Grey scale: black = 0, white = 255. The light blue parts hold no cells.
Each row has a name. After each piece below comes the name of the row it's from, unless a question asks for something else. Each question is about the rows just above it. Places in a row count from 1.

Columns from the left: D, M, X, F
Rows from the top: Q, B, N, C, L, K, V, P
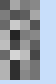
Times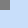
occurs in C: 1
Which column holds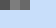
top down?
D
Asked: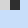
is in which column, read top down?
M
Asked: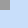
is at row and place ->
L, 3
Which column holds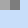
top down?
X

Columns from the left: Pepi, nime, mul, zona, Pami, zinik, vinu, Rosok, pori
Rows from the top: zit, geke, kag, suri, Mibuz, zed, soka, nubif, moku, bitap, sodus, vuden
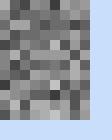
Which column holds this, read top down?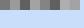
zona
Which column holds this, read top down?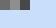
Pepi
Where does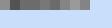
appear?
geke
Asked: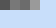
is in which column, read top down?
Pami
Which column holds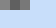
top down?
pori
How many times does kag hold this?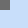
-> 4

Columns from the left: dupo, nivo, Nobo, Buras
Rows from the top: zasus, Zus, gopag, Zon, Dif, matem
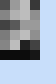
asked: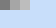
Zon
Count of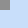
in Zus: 1
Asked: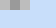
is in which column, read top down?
Nobo
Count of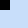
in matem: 0
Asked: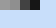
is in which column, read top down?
Buras
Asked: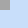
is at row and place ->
Zon, 2

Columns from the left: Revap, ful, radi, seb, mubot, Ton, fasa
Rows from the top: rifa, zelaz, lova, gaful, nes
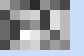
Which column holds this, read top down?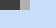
mubot
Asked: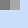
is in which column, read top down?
ful

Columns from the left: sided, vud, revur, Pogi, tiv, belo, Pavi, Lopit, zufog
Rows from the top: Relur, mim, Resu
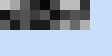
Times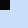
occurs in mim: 0
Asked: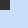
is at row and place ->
Relur, 9
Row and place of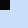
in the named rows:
Relur, 5
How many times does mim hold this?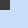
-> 2
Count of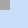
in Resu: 0

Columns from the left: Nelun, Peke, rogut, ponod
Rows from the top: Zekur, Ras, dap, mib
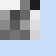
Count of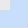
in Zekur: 0
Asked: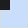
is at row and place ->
Zekur, 4
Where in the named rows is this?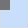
mib, 2
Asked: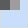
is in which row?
dap

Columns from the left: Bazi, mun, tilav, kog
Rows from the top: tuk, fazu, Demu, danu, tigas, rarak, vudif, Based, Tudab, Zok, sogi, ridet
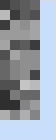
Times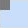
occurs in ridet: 0
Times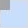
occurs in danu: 1
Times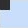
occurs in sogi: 2
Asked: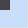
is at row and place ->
Based, 4

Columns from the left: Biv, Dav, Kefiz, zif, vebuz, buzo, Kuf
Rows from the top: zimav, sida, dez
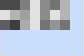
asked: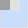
sida
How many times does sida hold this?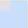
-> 3
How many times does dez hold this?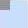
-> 1

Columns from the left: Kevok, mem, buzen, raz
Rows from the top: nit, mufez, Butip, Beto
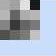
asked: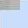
mufez
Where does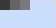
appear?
Butip
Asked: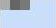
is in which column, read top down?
buzen
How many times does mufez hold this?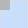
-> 2
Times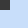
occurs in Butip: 1
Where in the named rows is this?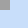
nit, 2

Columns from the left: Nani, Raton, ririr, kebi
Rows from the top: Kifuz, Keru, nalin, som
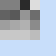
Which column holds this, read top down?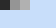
ririr
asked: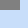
Kifuz
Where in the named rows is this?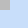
som, 4

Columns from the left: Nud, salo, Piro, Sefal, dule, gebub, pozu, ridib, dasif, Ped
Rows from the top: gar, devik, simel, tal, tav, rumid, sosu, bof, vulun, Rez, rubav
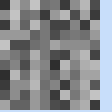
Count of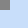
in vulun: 2
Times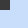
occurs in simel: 2
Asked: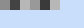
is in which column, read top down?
pozu
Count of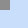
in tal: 0
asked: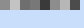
gar
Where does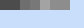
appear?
tav

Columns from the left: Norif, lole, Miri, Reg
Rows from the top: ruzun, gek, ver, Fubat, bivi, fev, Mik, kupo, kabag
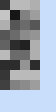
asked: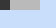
kupo
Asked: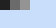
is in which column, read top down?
Miri
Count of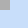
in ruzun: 1
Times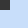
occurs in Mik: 0
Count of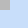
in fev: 1
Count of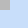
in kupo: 3

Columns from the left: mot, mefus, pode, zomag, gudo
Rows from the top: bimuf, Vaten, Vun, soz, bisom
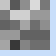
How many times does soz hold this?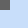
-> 3
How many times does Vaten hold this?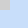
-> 2
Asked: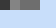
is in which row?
bisom
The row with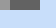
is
soz

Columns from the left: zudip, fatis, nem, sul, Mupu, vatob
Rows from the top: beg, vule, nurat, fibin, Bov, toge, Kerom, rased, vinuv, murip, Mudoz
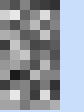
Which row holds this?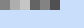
toge
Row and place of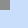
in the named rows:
vule, 4
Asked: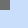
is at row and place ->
beg, 1
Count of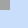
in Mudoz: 2
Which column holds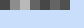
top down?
sul

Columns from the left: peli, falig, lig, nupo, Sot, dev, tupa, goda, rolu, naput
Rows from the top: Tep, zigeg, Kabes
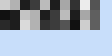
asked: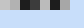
zigeg
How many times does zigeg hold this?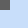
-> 1
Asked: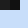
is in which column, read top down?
goda

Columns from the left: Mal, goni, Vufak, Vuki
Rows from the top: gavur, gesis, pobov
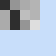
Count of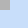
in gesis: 1
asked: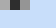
pobov
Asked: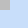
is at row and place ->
gesis, 3
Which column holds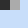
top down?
Mal
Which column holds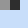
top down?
goni

